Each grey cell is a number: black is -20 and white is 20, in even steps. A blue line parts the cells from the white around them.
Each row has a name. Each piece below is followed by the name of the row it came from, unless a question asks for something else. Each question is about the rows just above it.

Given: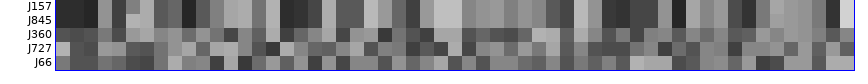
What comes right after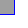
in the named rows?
[4]
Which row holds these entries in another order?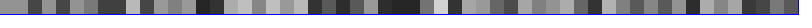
J157
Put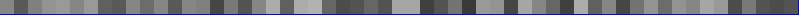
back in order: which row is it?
J360
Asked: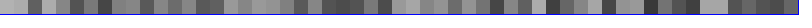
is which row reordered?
J360
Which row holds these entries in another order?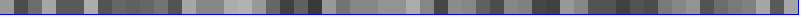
J66
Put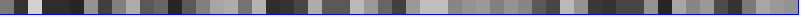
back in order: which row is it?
J157
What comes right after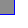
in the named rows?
[-4]

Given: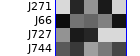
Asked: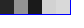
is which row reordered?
J271
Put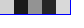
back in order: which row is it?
J271

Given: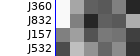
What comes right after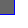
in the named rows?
[2]
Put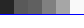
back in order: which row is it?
J360
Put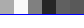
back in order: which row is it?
J832
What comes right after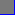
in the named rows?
[-2]
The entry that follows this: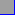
[-7]

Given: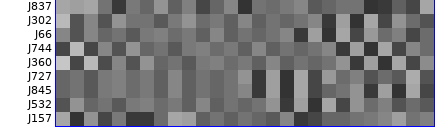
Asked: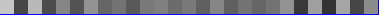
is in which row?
J360
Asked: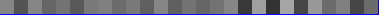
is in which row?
J66
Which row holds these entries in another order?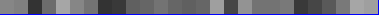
J845
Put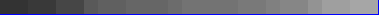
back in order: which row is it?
J845
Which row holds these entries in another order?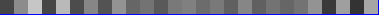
J360
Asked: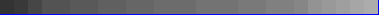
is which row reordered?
J727
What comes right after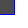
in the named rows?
[1]

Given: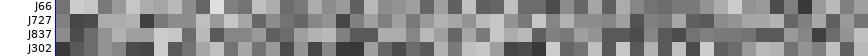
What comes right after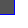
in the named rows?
[0]
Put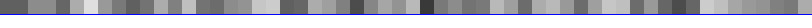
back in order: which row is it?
J66

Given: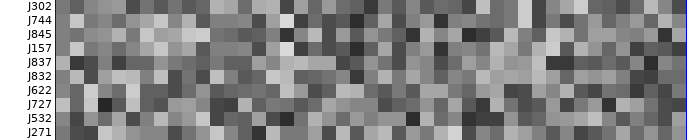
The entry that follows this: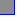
[3]
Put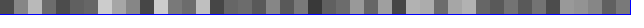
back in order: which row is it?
J302
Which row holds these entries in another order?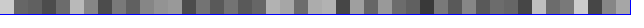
J302
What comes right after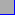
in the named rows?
[8]
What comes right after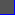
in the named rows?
[4]

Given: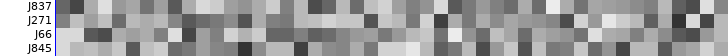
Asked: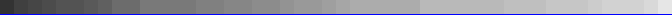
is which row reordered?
J271
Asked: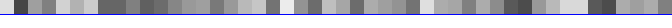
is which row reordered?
J66
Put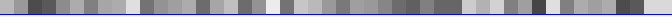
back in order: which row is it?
J66
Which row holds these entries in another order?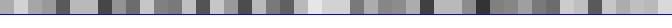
J845
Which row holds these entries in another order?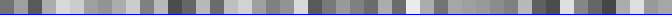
J837
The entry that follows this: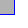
[12]

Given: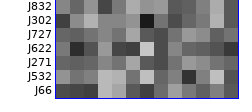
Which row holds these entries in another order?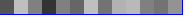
J532
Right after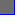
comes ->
[5]

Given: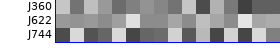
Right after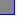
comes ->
[-2]
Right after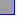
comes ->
[15]

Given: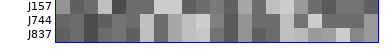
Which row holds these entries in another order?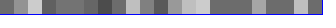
J744
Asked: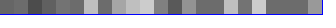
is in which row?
J744
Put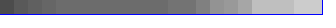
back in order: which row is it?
J744
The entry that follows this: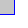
[-2]
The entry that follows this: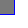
[-5]
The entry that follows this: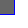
[-3]

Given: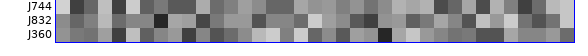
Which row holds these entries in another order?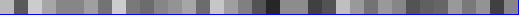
J360
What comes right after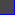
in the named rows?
[-1]

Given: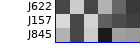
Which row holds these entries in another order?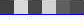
J157
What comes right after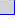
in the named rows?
[-5]
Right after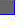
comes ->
[-11]
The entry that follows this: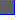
[-8]

